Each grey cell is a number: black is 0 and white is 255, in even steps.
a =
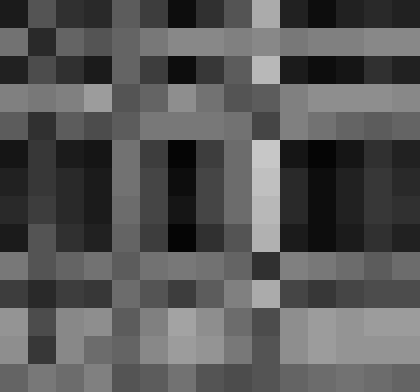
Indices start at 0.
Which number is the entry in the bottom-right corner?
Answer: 100
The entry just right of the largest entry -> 21
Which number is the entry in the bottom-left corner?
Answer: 100
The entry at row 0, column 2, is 48
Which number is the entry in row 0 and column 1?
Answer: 84
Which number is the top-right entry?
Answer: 33
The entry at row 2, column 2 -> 48
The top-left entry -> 27
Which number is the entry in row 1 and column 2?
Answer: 100
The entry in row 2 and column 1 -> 76
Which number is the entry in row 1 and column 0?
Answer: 114
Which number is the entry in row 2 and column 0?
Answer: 33
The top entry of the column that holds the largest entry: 171
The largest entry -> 199
